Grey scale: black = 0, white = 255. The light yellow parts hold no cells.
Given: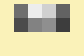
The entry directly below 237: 130
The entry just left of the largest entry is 110
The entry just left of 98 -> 208

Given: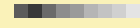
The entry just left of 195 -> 181
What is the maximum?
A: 228

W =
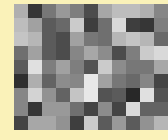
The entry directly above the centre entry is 167
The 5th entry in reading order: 126
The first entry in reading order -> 175
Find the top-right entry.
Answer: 134
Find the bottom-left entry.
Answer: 68
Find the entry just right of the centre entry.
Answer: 203
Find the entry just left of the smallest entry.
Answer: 91
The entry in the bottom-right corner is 182
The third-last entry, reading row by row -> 91
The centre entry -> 83
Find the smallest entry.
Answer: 40
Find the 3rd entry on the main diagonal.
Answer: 91
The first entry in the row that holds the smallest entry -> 134
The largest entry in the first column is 196
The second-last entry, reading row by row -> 146
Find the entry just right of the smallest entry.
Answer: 224
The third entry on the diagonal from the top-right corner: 196
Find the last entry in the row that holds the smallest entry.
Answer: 83
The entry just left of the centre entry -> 126
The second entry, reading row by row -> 54
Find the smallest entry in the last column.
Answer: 68

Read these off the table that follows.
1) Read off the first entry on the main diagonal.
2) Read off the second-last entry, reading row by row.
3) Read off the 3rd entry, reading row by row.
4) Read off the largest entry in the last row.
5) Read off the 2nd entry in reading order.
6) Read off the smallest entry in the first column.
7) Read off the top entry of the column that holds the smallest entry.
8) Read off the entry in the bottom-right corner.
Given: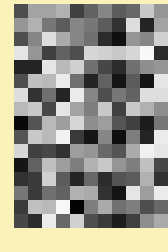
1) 78
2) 142
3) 163
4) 235
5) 163
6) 9
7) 64
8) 170

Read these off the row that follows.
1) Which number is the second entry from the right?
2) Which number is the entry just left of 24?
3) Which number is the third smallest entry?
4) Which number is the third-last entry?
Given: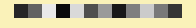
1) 121
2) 154
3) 38
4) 203

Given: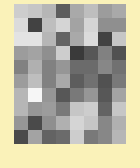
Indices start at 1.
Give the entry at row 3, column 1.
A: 227
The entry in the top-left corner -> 205
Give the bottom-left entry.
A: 74
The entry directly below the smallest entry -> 107
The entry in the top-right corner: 169
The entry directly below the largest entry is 150
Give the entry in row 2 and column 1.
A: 219
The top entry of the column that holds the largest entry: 198
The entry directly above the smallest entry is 169
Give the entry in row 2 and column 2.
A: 66
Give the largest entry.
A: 246
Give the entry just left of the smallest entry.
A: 205
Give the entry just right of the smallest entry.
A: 87
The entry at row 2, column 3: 190
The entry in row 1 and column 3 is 182

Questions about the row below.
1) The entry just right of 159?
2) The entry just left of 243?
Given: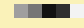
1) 118
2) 47

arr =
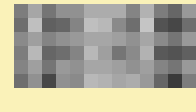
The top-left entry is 125
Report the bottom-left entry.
110
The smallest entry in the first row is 102
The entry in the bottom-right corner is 125
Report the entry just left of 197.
110
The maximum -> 197
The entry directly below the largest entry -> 166
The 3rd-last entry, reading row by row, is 102
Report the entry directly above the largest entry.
178
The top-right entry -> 153
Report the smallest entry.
58
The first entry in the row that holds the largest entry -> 110
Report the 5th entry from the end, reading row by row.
172
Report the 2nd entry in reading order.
166
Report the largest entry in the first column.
138
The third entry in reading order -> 117
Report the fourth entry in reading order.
145

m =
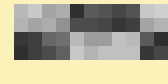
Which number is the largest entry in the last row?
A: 200
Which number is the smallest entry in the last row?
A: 47
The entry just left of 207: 200
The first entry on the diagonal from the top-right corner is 207
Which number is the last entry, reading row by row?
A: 70
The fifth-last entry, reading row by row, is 192
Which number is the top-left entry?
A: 185
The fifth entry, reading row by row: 47
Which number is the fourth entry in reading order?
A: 172

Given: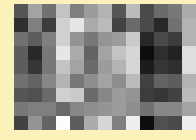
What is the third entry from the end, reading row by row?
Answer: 80
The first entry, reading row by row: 86
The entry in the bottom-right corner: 238
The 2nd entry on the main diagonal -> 127
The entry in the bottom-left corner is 66
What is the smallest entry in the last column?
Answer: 163
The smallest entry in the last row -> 13
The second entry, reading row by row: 163
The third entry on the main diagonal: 127
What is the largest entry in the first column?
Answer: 120
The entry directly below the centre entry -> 163
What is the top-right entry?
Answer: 171
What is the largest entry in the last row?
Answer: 252
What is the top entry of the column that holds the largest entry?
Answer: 195
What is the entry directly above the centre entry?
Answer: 163
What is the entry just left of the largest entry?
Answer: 99
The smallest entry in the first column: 47
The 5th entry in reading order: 127
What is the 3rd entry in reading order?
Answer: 113
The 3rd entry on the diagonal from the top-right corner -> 74
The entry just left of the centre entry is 106
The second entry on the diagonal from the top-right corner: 113
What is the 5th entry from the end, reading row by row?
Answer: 238
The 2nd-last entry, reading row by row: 74
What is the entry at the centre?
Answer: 156

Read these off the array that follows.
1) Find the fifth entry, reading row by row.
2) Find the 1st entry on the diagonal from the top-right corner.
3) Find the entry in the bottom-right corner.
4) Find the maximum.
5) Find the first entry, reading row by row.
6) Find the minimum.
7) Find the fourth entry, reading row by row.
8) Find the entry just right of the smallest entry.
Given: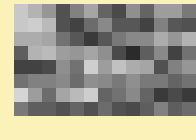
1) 129
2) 121
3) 108
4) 213
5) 200
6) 43
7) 81
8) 94

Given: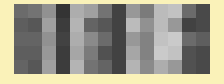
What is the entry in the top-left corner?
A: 107
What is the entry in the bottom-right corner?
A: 73
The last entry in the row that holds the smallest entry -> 73
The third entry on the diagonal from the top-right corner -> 202
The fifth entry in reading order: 173
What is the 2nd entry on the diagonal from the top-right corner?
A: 66
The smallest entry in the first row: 52
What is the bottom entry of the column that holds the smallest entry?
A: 60
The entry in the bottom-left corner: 100
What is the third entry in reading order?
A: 145
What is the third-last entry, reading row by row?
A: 152
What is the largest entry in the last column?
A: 94
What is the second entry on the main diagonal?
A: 87
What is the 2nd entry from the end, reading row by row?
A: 81
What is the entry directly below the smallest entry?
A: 60

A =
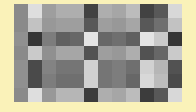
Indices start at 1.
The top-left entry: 138
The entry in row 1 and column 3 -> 158
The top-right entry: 216
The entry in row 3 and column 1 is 144
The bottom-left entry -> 138
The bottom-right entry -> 216
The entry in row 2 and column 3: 152
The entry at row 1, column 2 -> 222
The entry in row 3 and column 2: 54
